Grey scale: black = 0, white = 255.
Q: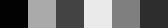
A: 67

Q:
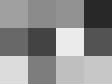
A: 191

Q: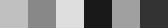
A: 222

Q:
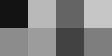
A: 66

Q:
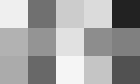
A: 245

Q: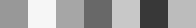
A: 166

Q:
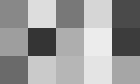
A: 182

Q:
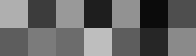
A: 108

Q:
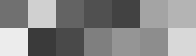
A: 73
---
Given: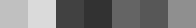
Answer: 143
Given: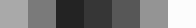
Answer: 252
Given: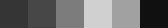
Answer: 16
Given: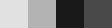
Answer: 73
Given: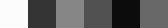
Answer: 104
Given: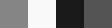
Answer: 84
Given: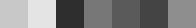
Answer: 142
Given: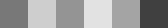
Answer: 64
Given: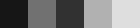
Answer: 222
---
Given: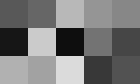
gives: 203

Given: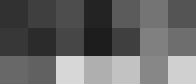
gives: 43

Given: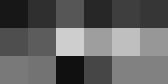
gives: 92

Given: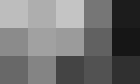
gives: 161

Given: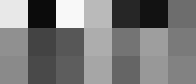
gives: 67

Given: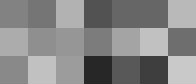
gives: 143
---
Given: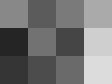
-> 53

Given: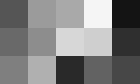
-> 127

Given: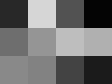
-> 137

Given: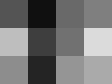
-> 141

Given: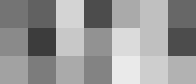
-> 162

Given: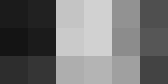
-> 45

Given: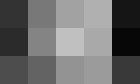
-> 77

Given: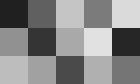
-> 189
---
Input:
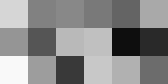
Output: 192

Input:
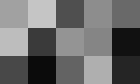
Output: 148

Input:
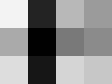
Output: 1

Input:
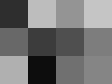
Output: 60

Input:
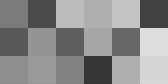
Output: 167

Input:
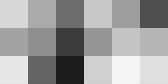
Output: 150
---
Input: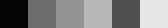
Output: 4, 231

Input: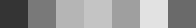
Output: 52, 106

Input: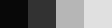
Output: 8, 224

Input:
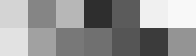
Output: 212, 148

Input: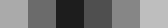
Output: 170, 190

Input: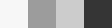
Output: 247, 53

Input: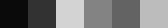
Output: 10, 188
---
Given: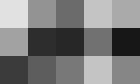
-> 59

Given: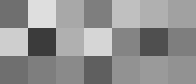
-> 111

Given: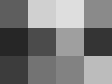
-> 60

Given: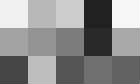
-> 70

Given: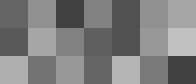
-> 174

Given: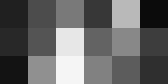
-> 19

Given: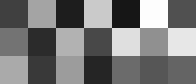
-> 170
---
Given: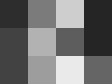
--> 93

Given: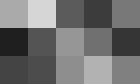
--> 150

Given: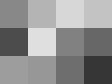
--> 129

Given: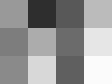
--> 107

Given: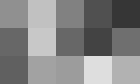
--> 103

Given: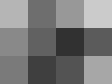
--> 49

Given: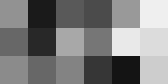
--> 168

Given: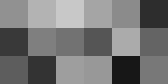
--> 114

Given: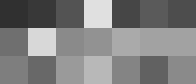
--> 138

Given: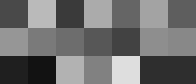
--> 109
